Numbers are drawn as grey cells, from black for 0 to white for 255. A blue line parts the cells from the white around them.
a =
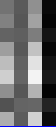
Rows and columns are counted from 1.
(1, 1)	115
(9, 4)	11
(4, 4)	6
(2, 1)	129
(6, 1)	207
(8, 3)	102
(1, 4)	10
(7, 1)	143
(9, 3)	210
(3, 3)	125

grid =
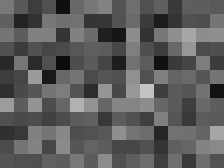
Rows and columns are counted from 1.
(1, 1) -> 120
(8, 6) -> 177
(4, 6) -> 87
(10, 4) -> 117
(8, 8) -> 102
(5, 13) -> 58
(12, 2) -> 80
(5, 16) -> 60
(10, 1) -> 48
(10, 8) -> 87
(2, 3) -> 50
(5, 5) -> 12
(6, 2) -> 70
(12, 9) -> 80
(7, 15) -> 114
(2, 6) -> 114
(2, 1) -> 96
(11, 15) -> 130
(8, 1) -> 156
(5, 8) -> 69
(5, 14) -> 69
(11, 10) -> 71
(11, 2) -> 116
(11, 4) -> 71
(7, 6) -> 84
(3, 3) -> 129
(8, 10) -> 132
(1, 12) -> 95
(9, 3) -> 77
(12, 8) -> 139
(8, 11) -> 141
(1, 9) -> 84
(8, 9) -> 133
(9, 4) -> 65

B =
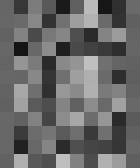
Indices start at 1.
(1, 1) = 102
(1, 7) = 186
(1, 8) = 23
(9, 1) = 104
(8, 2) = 162
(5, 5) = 137
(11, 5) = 43
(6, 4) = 53
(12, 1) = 98
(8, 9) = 161
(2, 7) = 179
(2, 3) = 135
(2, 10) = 96
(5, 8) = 112
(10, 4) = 117
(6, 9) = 46
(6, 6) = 159
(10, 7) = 58
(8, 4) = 78
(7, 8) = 122
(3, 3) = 74
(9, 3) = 130
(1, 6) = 95
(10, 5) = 90
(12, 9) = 156
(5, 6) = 148
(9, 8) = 150
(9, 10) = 90
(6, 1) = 103
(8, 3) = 90
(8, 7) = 140
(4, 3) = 104
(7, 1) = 99
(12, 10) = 95
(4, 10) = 102
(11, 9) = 54

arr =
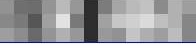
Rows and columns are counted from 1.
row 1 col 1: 146
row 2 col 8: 161
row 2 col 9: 198
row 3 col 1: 158
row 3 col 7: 45
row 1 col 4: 148
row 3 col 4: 148
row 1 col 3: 109
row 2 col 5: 226
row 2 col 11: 218
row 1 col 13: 177
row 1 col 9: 165
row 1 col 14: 158

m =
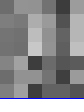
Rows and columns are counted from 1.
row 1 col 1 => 109
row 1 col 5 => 60
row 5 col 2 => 162
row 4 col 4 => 147
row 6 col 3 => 146
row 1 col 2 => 147
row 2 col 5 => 82
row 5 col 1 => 132
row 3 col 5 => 99
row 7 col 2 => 160
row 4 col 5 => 95
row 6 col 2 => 146
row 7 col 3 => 61

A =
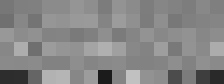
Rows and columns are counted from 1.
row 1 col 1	119
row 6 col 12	141
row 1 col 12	134
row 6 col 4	178
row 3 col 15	135
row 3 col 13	142
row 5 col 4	130
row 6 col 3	101
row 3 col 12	136
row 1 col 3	128
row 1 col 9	147
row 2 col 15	131
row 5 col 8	137
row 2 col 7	154
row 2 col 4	150
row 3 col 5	132
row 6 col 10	193
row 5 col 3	139
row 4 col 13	121
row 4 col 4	156
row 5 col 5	130
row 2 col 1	112
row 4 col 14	147
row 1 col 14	125
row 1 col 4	139
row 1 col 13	130
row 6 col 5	181
